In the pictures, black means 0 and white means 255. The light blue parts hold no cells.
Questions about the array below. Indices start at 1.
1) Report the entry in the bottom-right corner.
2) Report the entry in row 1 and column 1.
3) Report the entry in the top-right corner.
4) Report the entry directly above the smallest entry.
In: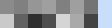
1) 67
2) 139
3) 116
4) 150
